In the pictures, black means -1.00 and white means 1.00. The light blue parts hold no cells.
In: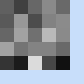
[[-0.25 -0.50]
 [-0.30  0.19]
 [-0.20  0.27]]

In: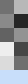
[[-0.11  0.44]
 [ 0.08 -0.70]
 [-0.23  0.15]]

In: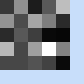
[[-0.56  0.13]
 [ 0.15 -0.40]
 [-0.67 -0.31]]

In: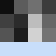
[[-0.88 -0.28]
 [-0.50 -0.66]
 [-0.34 -0.78]]

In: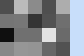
[[-0.39  0.47]
 [-0.08 -0.07]
 [-0.88 -0.12]]

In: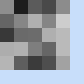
[[ 0.11 -0.77]
 [-0.21  0.05]
 [-0.56 -0.17]]

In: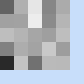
[[-0.22  0.38]
 [ 0.26  0.27]
 [ 0.49  0.41]]

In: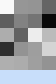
[[ 0.95  0.18]
 [-0.26  0.02]
 [ 0.36 -0.23]]
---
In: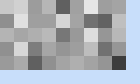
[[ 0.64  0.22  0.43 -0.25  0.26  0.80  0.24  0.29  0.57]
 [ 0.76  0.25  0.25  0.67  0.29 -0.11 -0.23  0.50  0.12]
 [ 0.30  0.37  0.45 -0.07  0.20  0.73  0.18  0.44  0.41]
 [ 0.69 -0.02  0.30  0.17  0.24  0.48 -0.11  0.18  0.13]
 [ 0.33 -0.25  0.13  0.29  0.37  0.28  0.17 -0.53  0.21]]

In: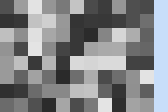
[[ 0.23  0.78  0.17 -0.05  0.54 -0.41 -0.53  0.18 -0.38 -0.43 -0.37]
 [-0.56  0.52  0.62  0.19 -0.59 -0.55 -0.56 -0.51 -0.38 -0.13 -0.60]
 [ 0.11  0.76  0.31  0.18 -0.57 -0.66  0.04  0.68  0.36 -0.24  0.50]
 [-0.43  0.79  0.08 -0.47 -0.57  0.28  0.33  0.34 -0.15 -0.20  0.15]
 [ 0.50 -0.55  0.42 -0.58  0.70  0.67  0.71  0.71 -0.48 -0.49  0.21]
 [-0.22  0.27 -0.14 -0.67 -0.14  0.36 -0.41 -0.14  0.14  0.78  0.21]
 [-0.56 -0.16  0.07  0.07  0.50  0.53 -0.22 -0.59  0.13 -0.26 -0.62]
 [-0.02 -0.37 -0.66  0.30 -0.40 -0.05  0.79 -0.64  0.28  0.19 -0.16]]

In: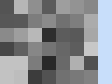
[[ 0.43  0.12 -0.29  0.24  0.15  0.06 -0.34]
 [-0.31 -0.02  0.09 -0.11 -0.01  0.34 -0.32]
 [ 0.24  0.44 -0.64 -0.28 -0.30  0.31  0.08]
 [-0.25  0.06 -0.09 -0.19 -0.27  0.56 -0.45]
 [ 0.52 -0.03 -0.69 -0.18  0.38 -0.37  0.52]
 [ 0.48 -0.53 -0.36 -0.11 -0.05  0.01  0.52]]

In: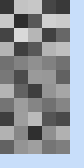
[[ 0.53  0.56 -0.45 -0.55 -0.58]
 [-0.65 -0.31  0.63  0.59  0.57]
 [ 0.70  0.43 -0.49 -0.19 -0.47]
 [-0.50 -0.31  0.41  0.50  0.41]
 [ 0.02  0.13  0.01 -0.11 -0.11]
 [-0.40  0.21  0.19 -0.24 -0.06]
 [-0.23 -0.51  0.16  0.30  0.41]
 [ 0.23  0.04 -0.11  0.04 -0.09]
 [ 0.24  0.47 -0.33 -0.43 -0.51]
 [ 0.06 -0.63  0.12  0.39  0.40]
 [ 0.16  0.25 -0.08 -0.01 -0.23]]

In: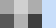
[[ 0.63  0.36  0.30]
 [ 0.40 -0.51 -0.31]]

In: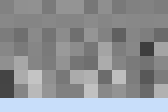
[[ 0.13  0.14 -0.04  0.16  0.16 -0.07  0.12 -0.05  0.01  0.02 -0.02  0.02]
 [ 0.04  0.04  0.07  0.04  0.04  0.09  0.05  0.08  0.07  0.06  0.07  0.07]
 [-0.13  0.08 -0.09  0.10 -0.13  0.17  0.02 -0.25  0.05 -0.01 -0.17 -0.03]
 [-0.04  0.05 -0.04  0.21  0.10 -0.07  0.29 -0.01  0.07 -0.51  0.29  0.06]
 [ 0.31  0.04 -0.03  0.15 -0.08 -0.13  0.35  0.04 -0.04 -0.10  0.07  0.13]
 [ 0.35  0.54  0.13 -0.06  0.34  0.39 -0.15  0.49 -0.02 -0.31 -0.03 -0.47]
 [ 0.04  0.45  0.17  0.00  0.00  0.51  0.07  0.15  0.02 -0.18  0.39 -0.46]]
